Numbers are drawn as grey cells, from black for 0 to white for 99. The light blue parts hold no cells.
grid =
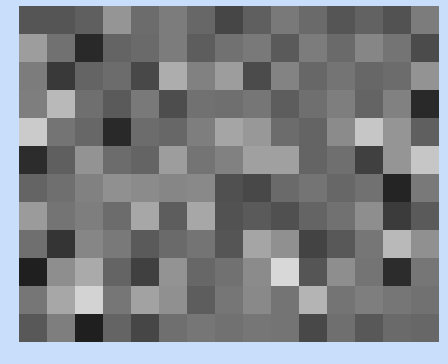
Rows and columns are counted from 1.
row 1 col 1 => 33
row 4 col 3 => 43
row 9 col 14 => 72
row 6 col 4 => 42
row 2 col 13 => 52
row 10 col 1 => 12
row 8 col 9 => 35
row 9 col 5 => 35
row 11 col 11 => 70
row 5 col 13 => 77
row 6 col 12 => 43
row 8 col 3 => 49
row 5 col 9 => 59
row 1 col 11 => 41
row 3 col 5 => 28
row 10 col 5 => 25
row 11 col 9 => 53
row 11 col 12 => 45
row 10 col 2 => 55
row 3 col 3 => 39
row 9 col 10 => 56
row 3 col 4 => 42
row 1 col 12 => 33
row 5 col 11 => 39
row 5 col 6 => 40
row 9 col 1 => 43
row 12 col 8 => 44
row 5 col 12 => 54
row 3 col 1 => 48
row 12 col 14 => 41
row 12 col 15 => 40
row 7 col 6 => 52
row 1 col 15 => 48
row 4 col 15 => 16
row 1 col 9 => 37

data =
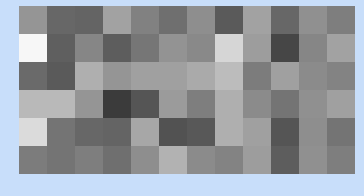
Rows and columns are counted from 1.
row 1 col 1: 58
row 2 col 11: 52
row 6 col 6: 69
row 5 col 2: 45
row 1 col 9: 63
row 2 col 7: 53
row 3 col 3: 68
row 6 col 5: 55
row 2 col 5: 46
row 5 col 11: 55
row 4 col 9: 54
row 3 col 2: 35
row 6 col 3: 49
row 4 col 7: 49
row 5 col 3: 40
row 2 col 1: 96
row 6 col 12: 49
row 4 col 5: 33
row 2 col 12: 63
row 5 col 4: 39

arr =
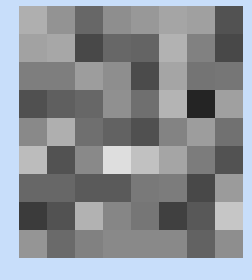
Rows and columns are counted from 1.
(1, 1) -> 68
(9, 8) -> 55
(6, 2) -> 32
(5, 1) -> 53
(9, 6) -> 53
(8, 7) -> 34
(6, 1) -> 73
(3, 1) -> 49
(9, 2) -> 41
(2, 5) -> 39
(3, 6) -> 64
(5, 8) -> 44
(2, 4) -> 40
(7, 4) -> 35
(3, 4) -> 55
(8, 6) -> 25
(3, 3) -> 61
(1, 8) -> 32
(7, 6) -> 48
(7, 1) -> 40
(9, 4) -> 53
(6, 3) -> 53

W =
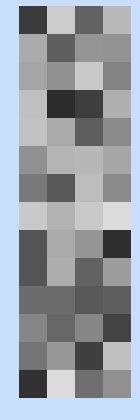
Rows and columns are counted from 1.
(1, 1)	23
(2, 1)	66
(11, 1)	42
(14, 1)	19
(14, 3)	43
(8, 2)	69
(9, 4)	18
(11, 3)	34
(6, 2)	70
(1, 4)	72
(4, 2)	17
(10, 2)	67
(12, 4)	26

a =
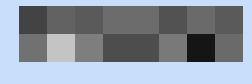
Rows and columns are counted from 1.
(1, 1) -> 26
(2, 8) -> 41
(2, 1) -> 44
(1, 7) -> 41
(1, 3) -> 35

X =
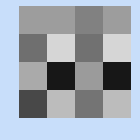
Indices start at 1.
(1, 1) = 61
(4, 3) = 45
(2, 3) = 44
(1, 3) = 50
